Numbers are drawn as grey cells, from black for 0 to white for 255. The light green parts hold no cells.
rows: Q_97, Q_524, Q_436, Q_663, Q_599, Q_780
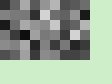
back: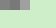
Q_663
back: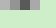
Q_97
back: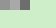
Q_436
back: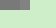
Q_524
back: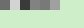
Q_663
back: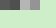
Q_97
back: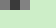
Q_599

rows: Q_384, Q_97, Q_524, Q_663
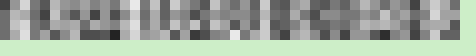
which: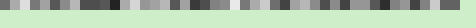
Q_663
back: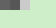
Q_524
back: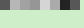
Q_663
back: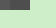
Q_663
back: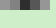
Q_663
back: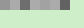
Q_524

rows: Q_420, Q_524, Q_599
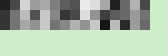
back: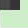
Q_524
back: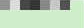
Q_524
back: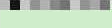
Q_599
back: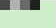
Q_420

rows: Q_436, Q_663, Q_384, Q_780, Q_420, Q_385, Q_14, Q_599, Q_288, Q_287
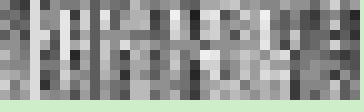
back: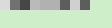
Q_384
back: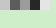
Q_385
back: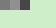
Q_436
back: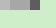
Q_436
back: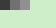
Q_599
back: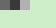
Q_663

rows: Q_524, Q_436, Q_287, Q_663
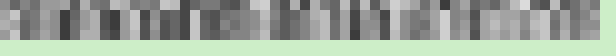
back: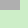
Q_663
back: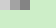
Q_436

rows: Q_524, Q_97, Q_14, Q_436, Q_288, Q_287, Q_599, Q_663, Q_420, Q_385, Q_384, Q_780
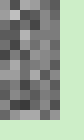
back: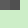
Q_97
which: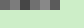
Q_420
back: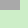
Q_780
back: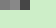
Q_14
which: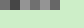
Q_288

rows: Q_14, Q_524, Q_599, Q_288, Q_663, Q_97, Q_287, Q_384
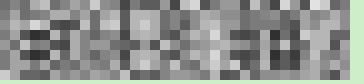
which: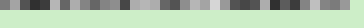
Q_97
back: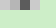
Q_599

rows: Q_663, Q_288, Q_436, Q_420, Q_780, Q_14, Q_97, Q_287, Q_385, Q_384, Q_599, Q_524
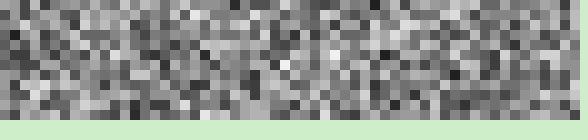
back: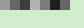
Q_287
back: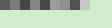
Q_97
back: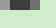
Q_599

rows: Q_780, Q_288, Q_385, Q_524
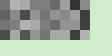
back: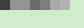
Q_385
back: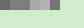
Q_780
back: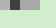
Q_524
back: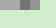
Q_524

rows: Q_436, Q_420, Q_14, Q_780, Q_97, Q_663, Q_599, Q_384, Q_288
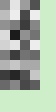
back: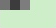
Q_663
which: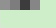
Q_14
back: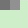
Q_780
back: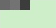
Q_663
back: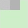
Q_599

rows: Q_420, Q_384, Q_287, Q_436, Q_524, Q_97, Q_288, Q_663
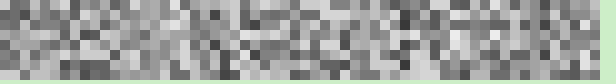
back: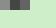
Q_287
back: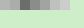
Q_436
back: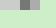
Q_420
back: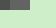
Q_288

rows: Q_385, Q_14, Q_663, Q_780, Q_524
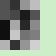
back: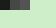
Q_14
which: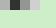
Q_524
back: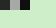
Q_663
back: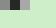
Q_663
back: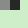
Q_663

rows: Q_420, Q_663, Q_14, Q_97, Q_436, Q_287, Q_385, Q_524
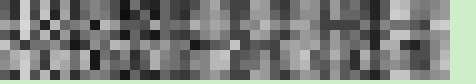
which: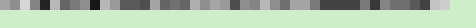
Q_14
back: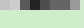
Q_663
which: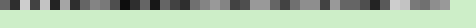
Q_663
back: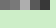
Q_385
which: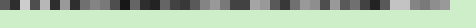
Q_524
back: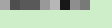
Q_14
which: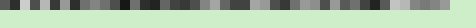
Q_420

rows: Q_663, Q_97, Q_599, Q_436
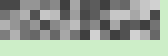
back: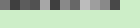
Q_599
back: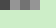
Q_599
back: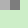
Q_436
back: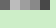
Q_599

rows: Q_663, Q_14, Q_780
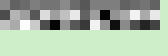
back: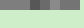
Q_663
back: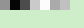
Q_780
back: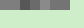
Q_663

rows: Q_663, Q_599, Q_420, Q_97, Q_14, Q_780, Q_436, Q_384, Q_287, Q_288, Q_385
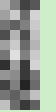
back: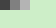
Q_663
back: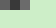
Q_385
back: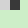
Q_436
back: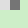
Q_780
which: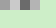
Q_14

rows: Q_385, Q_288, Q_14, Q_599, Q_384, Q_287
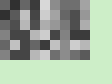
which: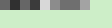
Q_385
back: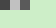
Q_288
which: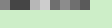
Q_287
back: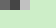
Q_384
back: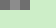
Q_287

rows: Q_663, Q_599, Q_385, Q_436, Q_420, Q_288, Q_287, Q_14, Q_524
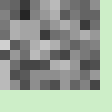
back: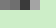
Q_436
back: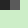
Q_599
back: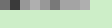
Q_385
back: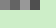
Q_524
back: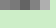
Q_420
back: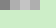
Q_420

